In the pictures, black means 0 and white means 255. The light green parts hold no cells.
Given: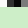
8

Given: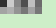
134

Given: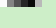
82

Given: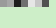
30

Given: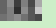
61

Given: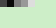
125

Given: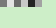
106

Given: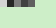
125

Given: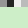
240
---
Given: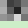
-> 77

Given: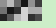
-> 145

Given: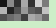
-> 209

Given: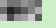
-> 130

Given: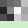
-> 118

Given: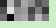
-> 83
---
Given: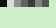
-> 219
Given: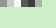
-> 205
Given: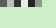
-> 189
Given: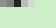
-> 127
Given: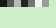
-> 90
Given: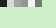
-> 217
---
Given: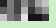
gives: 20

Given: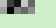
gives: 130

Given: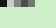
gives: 131

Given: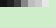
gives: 189

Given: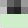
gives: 48

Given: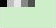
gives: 231

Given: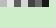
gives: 68
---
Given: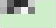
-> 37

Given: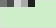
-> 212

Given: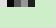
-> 91

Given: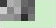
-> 162

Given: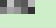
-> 100

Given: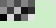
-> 75

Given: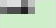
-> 222
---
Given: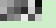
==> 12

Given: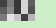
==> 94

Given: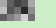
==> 168

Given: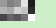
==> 28

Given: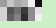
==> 18

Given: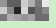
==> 232
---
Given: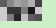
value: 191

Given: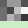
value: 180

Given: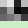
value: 118

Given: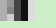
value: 70

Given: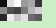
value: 224

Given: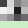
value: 143
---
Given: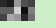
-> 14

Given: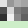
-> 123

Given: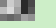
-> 42

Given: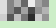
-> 147

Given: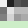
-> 186

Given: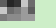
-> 155
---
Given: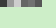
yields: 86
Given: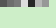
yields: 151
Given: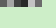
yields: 107
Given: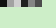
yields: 76
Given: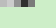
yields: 122
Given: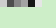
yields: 229
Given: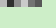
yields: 87
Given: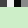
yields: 137
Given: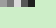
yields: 31
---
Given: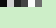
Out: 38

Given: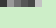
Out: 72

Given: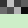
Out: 51

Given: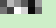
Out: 20

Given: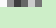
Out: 103

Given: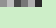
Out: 72
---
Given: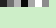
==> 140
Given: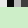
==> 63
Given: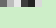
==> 217
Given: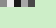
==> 72
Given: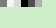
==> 177
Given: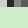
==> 91
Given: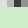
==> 147
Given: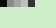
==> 53
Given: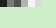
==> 218
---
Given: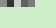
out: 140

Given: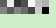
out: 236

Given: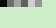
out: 163

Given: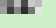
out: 201

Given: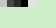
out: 199

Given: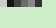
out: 136

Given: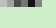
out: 161
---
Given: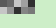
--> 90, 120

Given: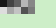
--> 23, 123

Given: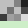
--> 191, 218

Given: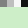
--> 128, 18

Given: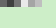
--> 102, 191

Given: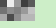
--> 76, 182

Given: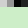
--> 208, 33
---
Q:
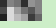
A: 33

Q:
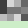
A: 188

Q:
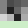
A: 211

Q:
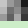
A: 153

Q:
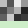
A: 96

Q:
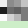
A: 251

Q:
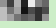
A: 191
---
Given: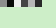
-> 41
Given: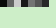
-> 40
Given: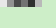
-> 185
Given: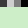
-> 4
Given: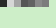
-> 124
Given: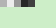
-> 63
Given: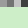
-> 62
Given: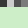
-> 123
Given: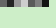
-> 20
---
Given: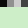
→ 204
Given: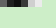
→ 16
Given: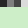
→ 69
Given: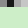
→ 169
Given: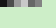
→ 156
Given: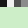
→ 81
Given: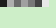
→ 106
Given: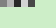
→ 40
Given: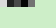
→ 73
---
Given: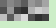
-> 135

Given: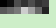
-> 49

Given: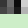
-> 11

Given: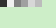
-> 215

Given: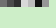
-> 19

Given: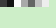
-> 194
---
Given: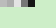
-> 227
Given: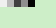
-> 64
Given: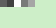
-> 254
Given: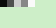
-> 206
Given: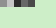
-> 44
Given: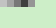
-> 120
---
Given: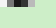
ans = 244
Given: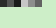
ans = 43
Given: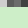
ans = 206
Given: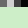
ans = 105
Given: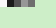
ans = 247
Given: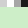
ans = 208
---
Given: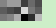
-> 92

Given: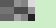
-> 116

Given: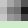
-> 182

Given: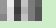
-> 150

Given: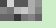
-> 132

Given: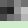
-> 47
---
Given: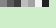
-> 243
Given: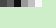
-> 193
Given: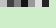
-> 222
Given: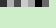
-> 4
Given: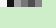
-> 79
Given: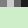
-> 99
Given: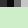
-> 106
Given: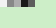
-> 25
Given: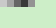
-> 57
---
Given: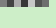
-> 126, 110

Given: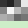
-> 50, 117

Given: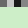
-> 105, 133

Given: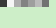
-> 56, 114

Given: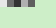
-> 231, 94

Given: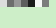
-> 220, 124

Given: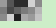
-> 154, 195

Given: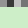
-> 147, 116

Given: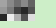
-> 163, 222
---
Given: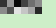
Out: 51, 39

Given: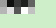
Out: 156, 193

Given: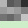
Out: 181, 195

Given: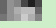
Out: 102, 132

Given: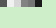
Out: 86, 26

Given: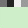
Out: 115, 154
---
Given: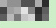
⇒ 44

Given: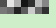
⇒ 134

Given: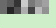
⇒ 161

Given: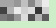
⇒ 235

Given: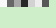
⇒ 87

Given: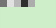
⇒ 172
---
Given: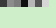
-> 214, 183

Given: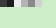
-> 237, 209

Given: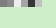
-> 237, 192

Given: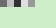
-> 223, 195

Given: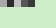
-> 193, 168

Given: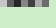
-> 198, 172

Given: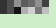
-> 207, 191

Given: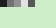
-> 227, 145
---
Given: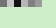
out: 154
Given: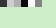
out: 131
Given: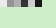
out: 24
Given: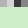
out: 133
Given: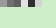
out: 212
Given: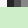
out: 135
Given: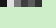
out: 50
